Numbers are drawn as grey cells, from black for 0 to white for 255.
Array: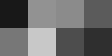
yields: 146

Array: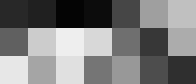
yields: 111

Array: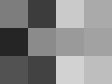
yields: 139

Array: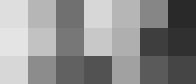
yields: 175

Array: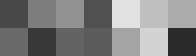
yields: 225

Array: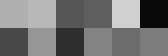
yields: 94

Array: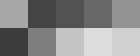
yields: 82

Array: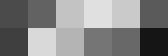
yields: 224
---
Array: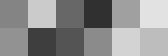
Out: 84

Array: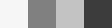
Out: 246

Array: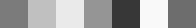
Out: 149

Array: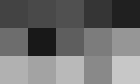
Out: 163

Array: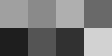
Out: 30

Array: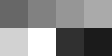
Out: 210

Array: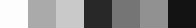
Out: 40

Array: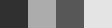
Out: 48
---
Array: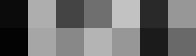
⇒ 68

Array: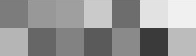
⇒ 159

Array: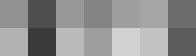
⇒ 151

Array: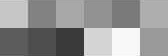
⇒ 167

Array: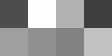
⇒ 178

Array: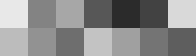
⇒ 167

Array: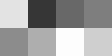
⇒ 104
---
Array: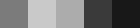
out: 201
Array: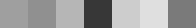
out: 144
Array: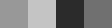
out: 196
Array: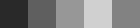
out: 95
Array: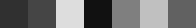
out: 69
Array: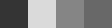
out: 218
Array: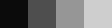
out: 78
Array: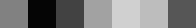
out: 5
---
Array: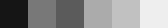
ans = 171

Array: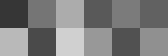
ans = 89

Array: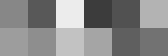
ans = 60

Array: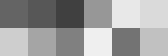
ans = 151

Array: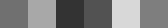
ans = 82

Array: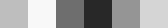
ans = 40
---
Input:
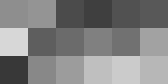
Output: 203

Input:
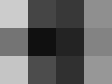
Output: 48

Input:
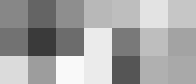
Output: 176

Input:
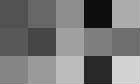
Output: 40

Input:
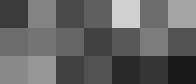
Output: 53

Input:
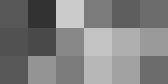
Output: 162
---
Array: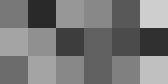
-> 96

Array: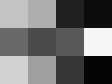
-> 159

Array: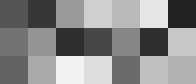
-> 107

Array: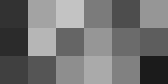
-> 170

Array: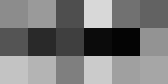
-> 203

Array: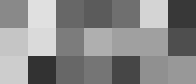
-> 70

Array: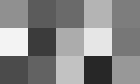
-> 194

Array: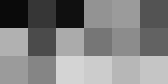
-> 204

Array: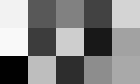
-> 45
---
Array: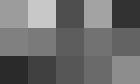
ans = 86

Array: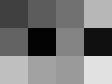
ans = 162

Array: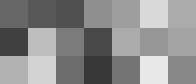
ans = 116

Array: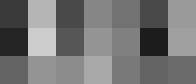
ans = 120

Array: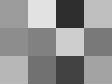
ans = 113

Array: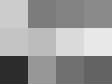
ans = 151

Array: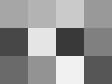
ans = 147

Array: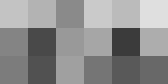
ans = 117

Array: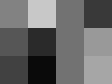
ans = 10

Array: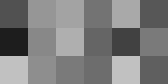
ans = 109
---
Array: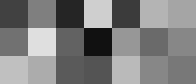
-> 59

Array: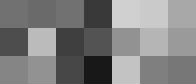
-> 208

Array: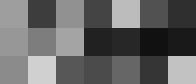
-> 188

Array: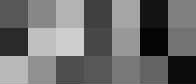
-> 165

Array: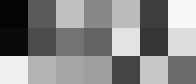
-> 187

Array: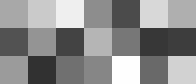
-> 75
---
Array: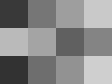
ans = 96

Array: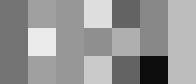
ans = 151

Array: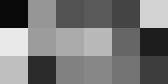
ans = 170

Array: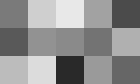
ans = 138

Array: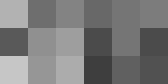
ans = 158

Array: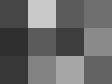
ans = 62

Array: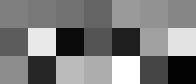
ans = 11

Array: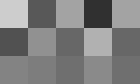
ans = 103

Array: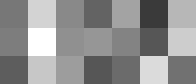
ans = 144

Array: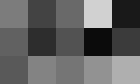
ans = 82
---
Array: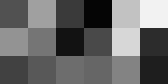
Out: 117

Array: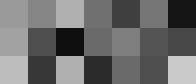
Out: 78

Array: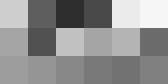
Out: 81

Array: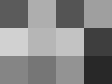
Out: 182

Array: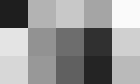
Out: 146

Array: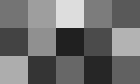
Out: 144
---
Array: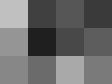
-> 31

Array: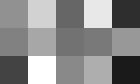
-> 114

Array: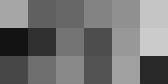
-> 77

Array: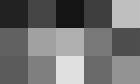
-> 175

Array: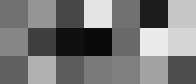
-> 105

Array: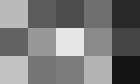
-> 230

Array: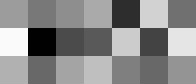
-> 204

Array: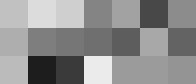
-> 93

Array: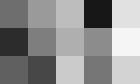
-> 175
